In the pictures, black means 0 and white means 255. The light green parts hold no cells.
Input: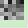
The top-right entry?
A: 26
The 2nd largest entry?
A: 205
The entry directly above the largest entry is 150
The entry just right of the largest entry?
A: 54
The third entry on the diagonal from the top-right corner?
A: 136
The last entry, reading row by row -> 136
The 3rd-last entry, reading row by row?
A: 189
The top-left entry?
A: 136
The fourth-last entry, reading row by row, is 162

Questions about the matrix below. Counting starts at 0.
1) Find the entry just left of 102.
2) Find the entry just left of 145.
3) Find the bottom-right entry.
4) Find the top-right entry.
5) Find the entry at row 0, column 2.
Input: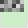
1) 159
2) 86
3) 102
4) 201
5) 185

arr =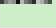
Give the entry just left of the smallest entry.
142
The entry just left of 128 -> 61

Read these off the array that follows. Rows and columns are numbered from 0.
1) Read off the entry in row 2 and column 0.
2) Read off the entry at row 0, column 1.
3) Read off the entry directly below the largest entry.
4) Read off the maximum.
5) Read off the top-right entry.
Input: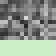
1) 106
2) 131
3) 67
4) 215
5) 81
